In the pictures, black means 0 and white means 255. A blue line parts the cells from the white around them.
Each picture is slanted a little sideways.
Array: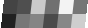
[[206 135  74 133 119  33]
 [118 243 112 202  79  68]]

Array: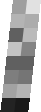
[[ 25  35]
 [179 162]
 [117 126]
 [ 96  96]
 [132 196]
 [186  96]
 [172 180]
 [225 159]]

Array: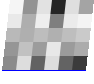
[[ 59  99 221  98 221 139]
 [172 155 232 156 193 150]
 [202 190 176 189 175 185]
 [244 235 127 238 174 233]
 [164 223  37 226 147 245]]

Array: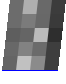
[[ 62 139 193 101]
 [ 62 107 130 104]
 [ 46 187 101  94]
 [ 58 104 123 108]
 [ 60 105 175 108]]

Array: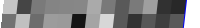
[[ 89  62  87  50  89 215 164  21 154 156 108 192 114]
 [ 40  49 159 122  89 121 170 135 134 132 122  69 197]]

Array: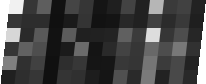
[[ 41  73  34 122  42  80  21  29  48  52  16  54  46  32]
 [ 34  72  59 117  53  56  22  21  55  46  16  65  48 128]
 [ 49 120  77 104  54  67  42  20 107  27  18  78  97  53]
 [ 38  77  54 221  59  96  35  33  32  92  18  89  42 215]
 [ 31  57  43  64  33  40  20  18  52  26  16  45  45  54]
 [ 34  65  58 182  33  67  31  21  54  69  17  94  54 241]]

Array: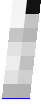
[[178 179]
 [207 225]
 [192 237]
 [211 226]
 [182 197]
 [196 245]
 [ 18 244]]

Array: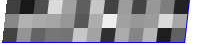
[[ 97  30 182 133 171  47 163 199 116 118 100 148  66]
 [167 218 156 151 161 238 173  88 151 165 170 178 135]
 [ 34 126 152  68 156  66 199  94 161 219  78  24  63]]

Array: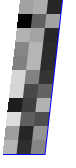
[[133  46 180]
 [148  38 158]
 [ 78  95 221]
 [178  63  29]
 [ 99  73 213]
 [ 53 129 214]
 [ 43 182 128]
 [ 43 181 134]
 [ 39 163 178]
 [162  97   2]
 [ 39 173 162]]
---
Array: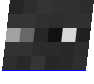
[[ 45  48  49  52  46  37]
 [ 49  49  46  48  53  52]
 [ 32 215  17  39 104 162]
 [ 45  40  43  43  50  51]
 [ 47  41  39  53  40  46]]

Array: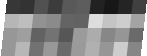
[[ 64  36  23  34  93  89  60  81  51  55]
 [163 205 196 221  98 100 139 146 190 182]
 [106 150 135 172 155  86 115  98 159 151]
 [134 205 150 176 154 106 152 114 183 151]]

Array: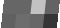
[[ 99 194 102 102]
 [ 53 103 109  97]]

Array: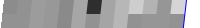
[[213 150 179 206 183 165  46 166 138 152 156 146 140]
 [146 150 150 146 183 165 146 166 138 152 156 146 146]]

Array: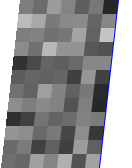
[[ 39 120  94 132 156 108 126]
 [134 101 139 137 122 168 187]
 [196  98 164 119 113 130 126]
 [ 82  88 147 147 184 113 140]
 [135 135 105  94 100  73  50]
 [ 66 151  64 102  96 102  93]
 [ 42 120  97 131 159  98 113]
 [ 39 127  83 130 138 125 141]
 [122 131 108  99 116  65  48]
 [ 55 141  70 121 105 141 149]
 [ 96 157  64  96  65 123 106]
 [162  83 176 133 160 103 111]]

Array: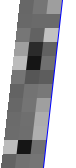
[[158 117 103]
 [106 106 104]
 [193  98 118]
 [ 97  43 159]
 [112  21 188]
 [ 93  86 117]
 [120 115  99]
 [159 116 103]
 [172 111 107]
 [175 110 108]
 [112  21 188]
 [117 113  99]]

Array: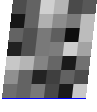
[[ 88  74 180 208  99  77]
 [188 122 141 176  99  22]
 [188  14  94 121  80  99]
 [163 205 125 121  80  33]
 [113  26 102 132 181 199]
 [ 75  98  63  35  99 144]
 [200  26  71 121  99 110]]
